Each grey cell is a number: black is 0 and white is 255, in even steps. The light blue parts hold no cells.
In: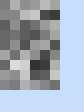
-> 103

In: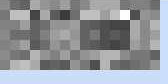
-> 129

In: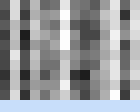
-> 50

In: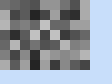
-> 103

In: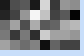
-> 109

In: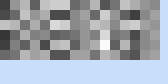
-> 54
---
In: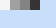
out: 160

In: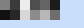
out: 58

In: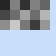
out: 129

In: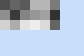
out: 100

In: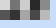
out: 116

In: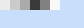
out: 203

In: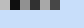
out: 15
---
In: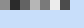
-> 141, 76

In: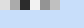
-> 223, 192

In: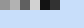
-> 149, 50

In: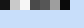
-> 20, 10

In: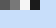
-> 87, 27

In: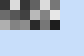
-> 53, 29

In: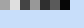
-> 164, 6

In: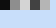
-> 13, 181
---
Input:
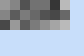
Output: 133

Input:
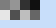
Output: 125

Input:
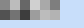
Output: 135

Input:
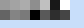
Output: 154

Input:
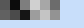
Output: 87

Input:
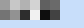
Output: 157

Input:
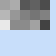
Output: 183

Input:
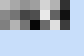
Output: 137
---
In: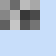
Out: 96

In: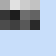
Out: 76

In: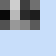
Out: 81

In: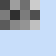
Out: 91

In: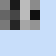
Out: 121

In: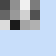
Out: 220
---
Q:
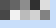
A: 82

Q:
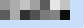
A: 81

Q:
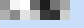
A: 57

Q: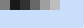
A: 103

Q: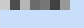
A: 107

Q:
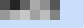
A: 87

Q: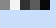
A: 92
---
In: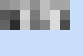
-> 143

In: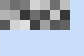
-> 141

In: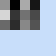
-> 148

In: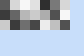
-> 91

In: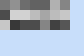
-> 121

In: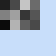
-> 31
